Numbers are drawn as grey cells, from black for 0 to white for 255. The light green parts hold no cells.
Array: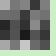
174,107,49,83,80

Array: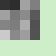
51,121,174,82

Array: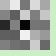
185,94,7,174,104

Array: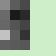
138,26,68

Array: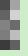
76,210

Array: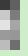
58,124

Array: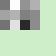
120,178,41
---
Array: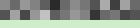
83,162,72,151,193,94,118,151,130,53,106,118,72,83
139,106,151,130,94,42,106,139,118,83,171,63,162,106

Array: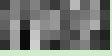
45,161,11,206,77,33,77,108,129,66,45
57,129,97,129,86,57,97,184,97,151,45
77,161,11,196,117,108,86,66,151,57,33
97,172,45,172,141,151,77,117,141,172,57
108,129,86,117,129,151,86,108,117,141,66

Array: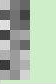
58,155,176
67,155,167
90,114,67
167,144,211
176,155,199
199,123,102
211,134,102
223,114,102

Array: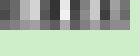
74,106,179,211,85,52,241,74,140,201,62,150,106
85,106,179,211,94,52,232,62,128,201,74,160,116
116,128,150,160,116,94,169,94,128,160,116,140,140

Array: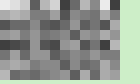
63,73,84,149,84,73,149,159,84,116,63,183
84,106,106,137,94,84,106,149,94,116,84,171
116,159,106,149,149,94,116,137,125,149,125,125
149,159,125,149,116,125,137,94,149,137,171,149
159,171,159,125,137,137,94,137,106,116,171,137
171,183,171,125,125,159,84,137,125,116,171,125
183,106,116,106,125,137,149,94,171,106,171,159
235,223,202,94,183,211,63,106,183,137,235,63

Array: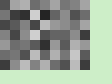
60,140,187,130,176,109,81,187,60
70,90,130,70,187,152,140,118,164
81,164,176,109,130,164,118,130,164
109,118,81,187,100,176,118,198,90
118,60,48,207,36,100,140,81,109
130,70,140,207,81,100,100,140,60
152,109,118,90,48,152,90,176,152
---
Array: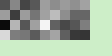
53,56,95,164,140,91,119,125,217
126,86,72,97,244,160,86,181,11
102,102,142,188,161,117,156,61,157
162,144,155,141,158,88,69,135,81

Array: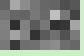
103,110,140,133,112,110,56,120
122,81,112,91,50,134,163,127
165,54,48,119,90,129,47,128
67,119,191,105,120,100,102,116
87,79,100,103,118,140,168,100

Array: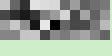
100,132,165,149,122,137,71,199,197,133,133
185,119,74,72,100,0,231,23,144,200,159
150,97,165,70,212,156,127,52,25,45,70
121,111,95,157,104,216,220,226,49,102,198

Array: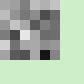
132,21,169,82,90,163
151,142,169,167,113,209
110,108,167,231,73,124
112,127,90,168,196,150
106,78,140,120,147,188
194,177,189,128,159,167

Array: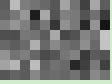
114,136,80,114,102,108,104,135,92,100,86
64,121,64,39,105,113,97,189,91,181,162
83,91,59,130,118,85,75,102,126,115,146
195,105,142,104,114,137,104,175,107,93,104
196,115,132,82,71,168,92,115,119,78,79
21,148,40,121,145,53,120,85,127,149,127
59,112,84,121,128,83,167,29,151,120,100
92,166,65,115,163,87,104,115,125,187,93

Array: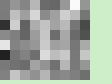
111,127,137,131,181,145,163,196,129
150,121,182,113,147,163,108,113,121
198,121,200,189,219,111,130,116,33
170,119,165,160,202,151,140,131,229
81,106,168,109,198,156,101,127,138
74,118,185,163,194,173,98,206,49
118,187,206,160,139,214,159,191,123
149,250,152,103,107,183,133,149,124

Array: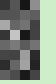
68,26,76,95
35,162,102,44
42,156,67,69
115,91,122,104
66,24,196,53
65,115,102,168
94,102,84,83
142,22,85,53
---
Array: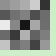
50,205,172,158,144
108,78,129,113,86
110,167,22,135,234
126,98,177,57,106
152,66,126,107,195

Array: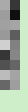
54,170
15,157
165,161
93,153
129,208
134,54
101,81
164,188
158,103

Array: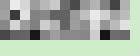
177,67,130,180,152,75,107,202,184,157,214,234,155
188,164,208,233,191,154,98,98,136,130,225,58,162
225,186,149,219,143,158,99,179,205,128,156,213,135
104,109,20,205,135,137,137,157,132,23,100,98,71

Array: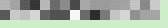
202,137,195,163,159,154,155,168,73,139,106,184,54,89,164,181
165,164,145,213,196,122,44,105,246,83,81,99,214,191,201,89

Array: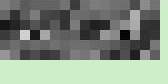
114,139,75,110,112,120,124,112,60,114,99,99,99,91,112,127
84,90,175,86,102,111,101,107,109,53,67,71,124,93,49,102
48,51,171,144,118,38,32,50,123,50,88,62,84,58,36,23
53,48,143,5,138,153,54,41,96,94,101,167,26,208,77,58
120,46,55,74,90,103,104,110,110,104,112,101,107,97,109,95
94,150,31,79,42,76,135,117,124,97,63,55,76,60,117,149

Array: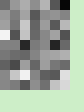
6,86,180,142,173,152,109
132,147,141,88,163,125,152
184,89,156,100,200,118,160
82,162,136,104,195,83,243
105,36,137,123,39,129,130
176,165,160,132,103,108,119
107,119,158,102,158,74,97
223,89,95,133,241,198,136
216,194,112,142,86,124,135

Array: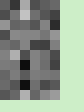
104,94,79,169,54,96
66,85,111,194,117,77
44,131,85,107,100,148
149,118,133,133,137,77
127,64,66,132,103,113
75,113,130,78,175,129
66,110,131,13,119,123
116,120,124,91,124,102
88,74,111,15,85,106
155,137,102,176,103,86

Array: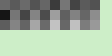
82,91,68,118,59,102,83,106,90,105
141,102,130,96,158,76,132,69,118,21
153,124,192,103,194,106,166,100,132,93
